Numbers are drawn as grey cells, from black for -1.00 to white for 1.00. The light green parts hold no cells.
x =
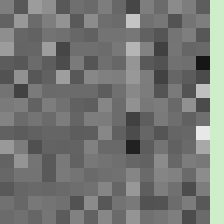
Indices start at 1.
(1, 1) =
-0.01
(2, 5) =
0.15
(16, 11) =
-0.12
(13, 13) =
0.01
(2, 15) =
-0.01
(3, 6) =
-0.19
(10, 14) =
-0.19
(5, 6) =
-0.04
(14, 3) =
-0.18
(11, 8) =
-0.18
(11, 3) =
-0.37
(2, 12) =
-0.07
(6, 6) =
-0.31
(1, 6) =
-0.13
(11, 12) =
-0.09
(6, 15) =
-0.41
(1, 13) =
0.09
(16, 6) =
0.01
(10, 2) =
-0.28
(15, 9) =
-0.10
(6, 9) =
-0.01
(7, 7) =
-0.16
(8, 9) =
-0.15
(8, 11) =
-0.06
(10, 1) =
-0.24
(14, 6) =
-0.14
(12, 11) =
-0.23
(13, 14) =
-0.17
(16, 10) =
0.16
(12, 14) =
-0.03
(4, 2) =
-0.21
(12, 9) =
-0.13
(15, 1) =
-0.11
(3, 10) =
-0.07
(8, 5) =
-0.11
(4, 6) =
-0.13

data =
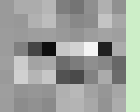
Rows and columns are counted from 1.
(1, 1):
0.21
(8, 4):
0.08
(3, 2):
0.21
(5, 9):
-0.19
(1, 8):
0.38
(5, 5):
-0.15
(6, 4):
0.55
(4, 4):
-0.89
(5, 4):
0.32
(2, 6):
0.07
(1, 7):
0.12
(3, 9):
0.25
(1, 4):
0.43
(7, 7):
0.27
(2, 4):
0.48
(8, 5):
0.40
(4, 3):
-0.47
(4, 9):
0.34
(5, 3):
0.28
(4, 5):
0.56
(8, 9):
0.35
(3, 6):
0.15
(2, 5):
0.18

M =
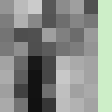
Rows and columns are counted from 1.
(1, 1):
0.17
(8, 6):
0.40
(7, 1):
0.25
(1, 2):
0.47
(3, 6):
-0.15
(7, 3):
-0.86
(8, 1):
0.33
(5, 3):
-0.81
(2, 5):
-0.14
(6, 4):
-0.44
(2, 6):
0.04
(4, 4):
-0.28
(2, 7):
-0.07
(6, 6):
0.41
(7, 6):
0.26
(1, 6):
0.25

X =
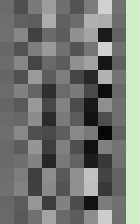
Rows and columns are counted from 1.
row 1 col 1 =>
-0.16
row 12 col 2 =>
-0.13
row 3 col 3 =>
-0.49
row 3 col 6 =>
0.13
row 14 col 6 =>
0.13
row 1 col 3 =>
-0.04
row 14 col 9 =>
-0.23
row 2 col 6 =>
-0.15
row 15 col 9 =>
-0.11
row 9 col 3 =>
0.10
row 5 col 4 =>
-0.18
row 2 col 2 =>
-0.25
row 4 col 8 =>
0.64
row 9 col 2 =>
-0.19
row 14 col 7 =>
0.49
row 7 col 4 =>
-0.62
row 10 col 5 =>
-0.26
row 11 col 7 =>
-0.87
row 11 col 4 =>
-0.51
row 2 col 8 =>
0.35
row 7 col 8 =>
-0.90
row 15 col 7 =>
-0.86
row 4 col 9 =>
-0.12
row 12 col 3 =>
0.02
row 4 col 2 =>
-0.36
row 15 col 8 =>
-0.03
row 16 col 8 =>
0.60
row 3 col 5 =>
-0.27
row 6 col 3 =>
0.21
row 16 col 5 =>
-0.17
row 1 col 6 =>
-0.35
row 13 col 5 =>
-0.30
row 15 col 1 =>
-0.19
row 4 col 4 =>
0.20
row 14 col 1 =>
-0.12
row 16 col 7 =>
0.11

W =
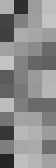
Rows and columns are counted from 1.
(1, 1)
0.39
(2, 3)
0.25
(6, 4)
0.41
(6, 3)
0.21
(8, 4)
-0.17
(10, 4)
0.22
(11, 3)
0.34
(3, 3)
0.31
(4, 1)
0.26
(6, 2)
0.00
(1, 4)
0.49
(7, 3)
0.19
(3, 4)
0.24
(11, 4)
-0.13
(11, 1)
-0.01

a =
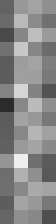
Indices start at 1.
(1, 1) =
-0.22
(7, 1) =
0.03
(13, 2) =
0.39
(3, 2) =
0.05
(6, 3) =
0.24
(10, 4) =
0.26
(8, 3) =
0.47
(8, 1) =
-0.66
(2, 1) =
-0.17
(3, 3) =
0.49
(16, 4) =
-0.38
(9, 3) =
0.19
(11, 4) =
0.08
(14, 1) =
-0.13
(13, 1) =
-0.14
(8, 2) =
0.06
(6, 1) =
-0.28
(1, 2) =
0.19
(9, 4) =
-0.06
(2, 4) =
-0.11

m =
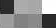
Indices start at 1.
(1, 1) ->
-0.66
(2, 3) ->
0.08
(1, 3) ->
0.32

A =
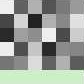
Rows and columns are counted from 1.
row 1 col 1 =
0.87
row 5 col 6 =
-0.28
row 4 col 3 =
0.55
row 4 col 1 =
0.85
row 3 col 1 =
-0.68
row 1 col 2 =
-0.24
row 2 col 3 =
-0.73
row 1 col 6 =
0.21

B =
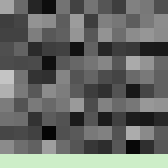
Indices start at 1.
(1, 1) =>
0.30
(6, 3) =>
-0.60
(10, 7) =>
-0.05
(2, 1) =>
-0.51
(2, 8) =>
0.00
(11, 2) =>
-0.14
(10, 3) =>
-0.49
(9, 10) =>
-0.77
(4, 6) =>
-0.87
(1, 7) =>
-0.09
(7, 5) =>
-0.02
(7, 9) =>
-0.35
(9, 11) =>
-0.81
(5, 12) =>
-0.19
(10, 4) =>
-0.96
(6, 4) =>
-0.62
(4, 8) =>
-0.70
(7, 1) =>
0.38
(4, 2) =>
-0.22
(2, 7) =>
-0.51
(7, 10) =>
-0.81
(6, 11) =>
-0.05
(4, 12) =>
-0.80
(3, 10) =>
0.10
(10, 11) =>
0.08
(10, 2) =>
-0.43
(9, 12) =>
-0.69
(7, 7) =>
-0.52
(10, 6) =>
-0.30
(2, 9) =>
-0.07
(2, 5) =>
-0.27
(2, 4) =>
0.10
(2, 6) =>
0.22
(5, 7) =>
-0.08
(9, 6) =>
-0.80
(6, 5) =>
0.04

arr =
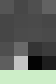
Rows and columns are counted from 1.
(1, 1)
-0.33
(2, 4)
-0.44
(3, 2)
-0.41
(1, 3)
-0.38
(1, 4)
-0.23
